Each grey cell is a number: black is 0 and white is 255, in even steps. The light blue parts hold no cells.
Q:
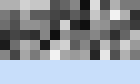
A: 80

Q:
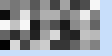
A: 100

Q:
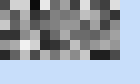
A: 31

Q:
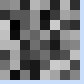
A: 164

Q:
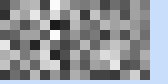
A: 141

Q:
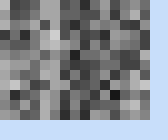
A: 132
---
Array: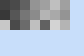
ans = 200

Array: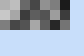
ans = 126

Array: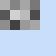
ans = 142

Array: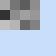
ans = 192

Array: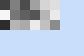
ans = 44

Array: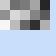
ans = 246

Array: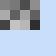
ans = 67

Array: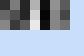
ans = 134
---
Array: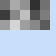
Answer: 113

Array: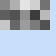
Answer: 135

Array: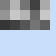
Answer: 126

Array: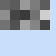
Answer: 102

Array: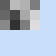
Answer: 93

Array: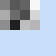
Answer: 129

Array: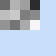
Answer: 107

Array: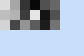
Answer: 220
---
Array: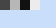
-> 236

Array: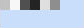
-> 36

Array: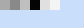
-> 4

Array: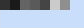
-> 90

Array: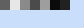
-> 75

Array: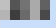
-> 170

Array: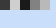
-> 130

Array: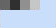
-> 198

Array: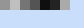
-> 84
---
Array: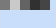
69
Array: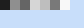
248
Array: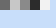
242
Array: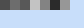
151
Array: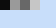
198
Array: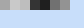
147
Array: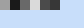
55
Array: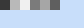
95
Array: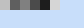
214
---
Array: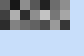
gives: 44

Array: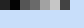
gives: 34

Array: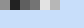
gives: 144

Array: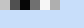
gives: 196

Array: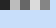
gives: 37

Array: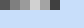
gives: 85
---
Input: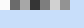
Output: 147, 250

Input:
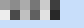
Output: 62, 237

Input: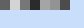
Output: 76, 97

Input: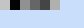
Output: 176, 196

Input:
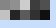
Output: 80, 194

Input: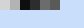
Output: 90, 212

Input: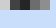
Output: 142, 206

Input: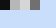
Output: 112, 15
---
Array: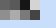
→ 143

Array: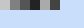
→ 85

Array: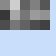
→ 119

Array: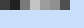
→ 195

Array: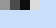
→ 150

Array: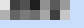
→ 110
